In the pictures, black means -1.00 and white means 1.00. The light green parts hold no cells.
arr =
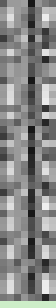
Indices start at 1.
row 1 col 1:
-0.28
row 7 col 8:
-0.03
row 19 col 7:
-0.12
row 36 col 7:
0.65
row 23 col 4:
0.50
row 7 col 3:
-0.04
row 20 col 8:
-0.21
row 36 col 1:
0.12
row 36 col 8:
0.21
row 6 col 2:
-0.14
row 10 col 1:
0.02
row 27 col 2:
0.00
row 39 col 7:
-0.45
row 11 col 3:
0.17
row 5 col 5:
-0.25
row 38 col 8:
-0.19
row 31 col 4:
0.19
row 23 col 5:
-0.70
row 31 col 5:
-0.82
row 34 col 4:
0.25
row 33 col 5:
-0.41
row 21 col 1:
0.15
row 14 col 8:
0.34
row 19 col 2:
0.14
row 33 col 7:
0.67
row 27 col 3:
-0.11
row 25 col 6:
0.01
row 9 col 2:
0.00
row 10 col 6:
-0.07
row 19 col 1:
-0.33
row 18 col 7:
-0.71
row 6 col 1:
-0.53
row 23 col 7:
-0.35
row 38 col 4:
0.11
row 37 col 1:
0.15
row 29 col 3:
0.17
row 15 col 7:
0.84
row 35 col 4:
0.40

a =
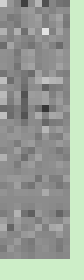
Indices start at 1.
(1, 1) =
0.63
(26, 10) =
0.23
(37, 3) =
0.13
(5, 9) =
0.28
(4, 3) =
-0.06
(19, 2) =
0.05
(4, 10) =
-0.06
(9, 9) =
0.18
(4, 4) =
0.12
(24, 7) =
0.10
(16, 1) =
-0.16
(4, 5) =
0.17
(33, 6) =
0.28
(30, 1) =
0.07
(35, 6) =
0.13
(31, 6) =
0.19
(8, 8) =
0.13
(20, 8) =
0.02
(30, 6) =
0.11
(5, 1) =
0.39
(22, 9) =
-0.05
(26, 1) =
0.14
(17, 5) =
0.10
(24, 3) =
-0.03
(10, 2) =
0.10
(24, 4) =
0.16
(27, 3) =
0.25
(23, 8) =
0.10
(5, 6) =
0.11
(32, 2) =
0.10
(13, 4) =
-0.15
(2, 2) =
0.12
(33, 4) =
0.05
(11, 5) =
-0.15
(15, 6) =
0.19
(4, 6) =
0.20
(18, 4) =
-0.08

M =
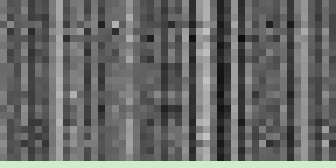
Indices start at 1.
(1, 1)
-0.04
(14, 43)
-0.16
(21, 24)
-0.41
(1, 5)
-0.52
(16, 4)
0.13
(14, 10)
-0.18
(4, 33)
-0.53
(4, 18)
-0.27
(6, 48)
-0.41
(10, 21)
-0.23
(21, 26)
-0.11
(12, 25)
-0.35
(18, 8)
-0.08
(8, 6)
-0.41
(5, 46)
-0.38
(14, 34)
0.26
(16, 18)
-0.22
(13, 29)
0.15
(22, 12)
-0.04
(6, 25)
0.00
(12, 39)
-0.16
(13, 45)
-0.31
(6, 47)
-0.04
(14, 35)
-0.65
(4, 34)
0.31
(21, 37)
-0.41
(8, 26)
-0.35
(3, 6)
-0.45
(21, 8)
-0.09
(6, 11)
-0.22
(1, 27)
0.09
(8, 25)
0.01
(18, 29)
0.36
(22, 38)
-0.21
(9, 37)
-0.44
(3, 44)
0.19
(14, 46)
-0.46
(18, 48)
-0.25
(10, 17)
-0.09
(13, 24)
-0.55

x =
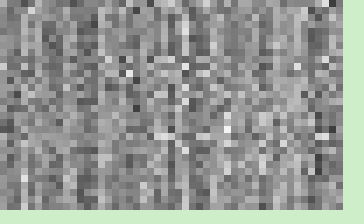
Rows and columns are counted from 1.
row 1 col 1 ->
0.40
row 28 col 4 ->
0.42
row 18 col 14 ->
0.07
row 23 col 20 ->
-0.07
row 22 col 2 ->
0.14
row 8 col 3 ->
-0.24
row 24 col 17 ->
0.03
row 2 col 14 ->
-0.04
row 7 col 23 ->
-0.13
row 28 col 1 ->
0.07
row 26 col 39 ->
0.02
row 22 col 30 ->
-0.25
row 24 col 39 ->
0.03
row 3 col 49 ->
0.21
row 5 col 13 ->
-0.20
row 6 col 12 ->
-0.07
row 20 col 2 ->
0.01
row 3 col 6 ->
0.14
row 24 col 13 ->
-0.08
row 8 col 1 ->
0.23
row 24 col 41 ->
0.31
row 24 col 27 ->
0.22
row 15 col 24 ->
0.07
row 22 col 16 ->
0.19
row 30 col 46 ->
-0.08
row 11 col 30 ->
0.64
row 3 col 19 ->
-0.09
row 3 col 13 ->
0.01
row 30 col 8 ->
0.01
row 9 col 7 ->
0.15
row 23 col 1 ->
0.24
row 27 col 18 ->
-0.01
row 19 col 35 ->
0.25
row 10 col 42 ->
0.07
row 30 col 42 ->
-0.01
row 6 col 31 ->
0.33
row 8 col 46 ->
-0.09
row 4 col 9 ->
0.19
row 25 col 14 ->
0.07

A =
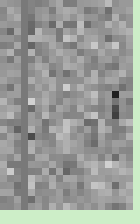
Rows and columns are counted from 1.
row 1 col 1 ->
0.22
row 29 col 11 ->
0.12
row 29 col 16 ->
0.25
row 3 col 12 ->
0.31
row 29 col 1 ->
0.00
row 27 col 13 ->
0.22
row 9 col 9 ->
0.16
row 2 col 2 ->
0.33
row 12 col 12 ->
0.12
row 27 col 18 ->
0.21
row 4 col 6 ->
0.02
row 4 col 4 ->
-0.05
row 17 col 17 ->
-0.50
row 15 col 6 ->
0.23
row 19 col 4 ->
-0.05
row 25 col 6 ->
0.02
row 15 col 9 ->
0.04
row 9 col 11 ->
0.16
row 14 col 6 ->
0.16
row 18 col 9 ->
0.21
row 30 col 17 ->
-0.09
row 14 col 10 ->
0.00
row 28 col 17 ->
0.17
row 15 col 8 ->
0.20
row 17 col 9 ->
0.18
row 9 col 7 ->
0.01
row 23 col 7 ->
0.31
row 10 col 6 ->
0.33
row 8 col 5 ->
0.40
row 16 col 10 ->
0.19
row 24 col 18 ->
0.30
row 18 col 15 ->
0.40
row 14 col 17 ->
-0.76
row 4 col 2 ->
0.16
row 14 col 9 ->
0.08
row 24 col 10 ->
-0.08
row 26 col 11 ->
0.29
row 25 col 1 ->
0.27
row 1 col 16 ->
0.46
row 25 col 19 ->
0.34
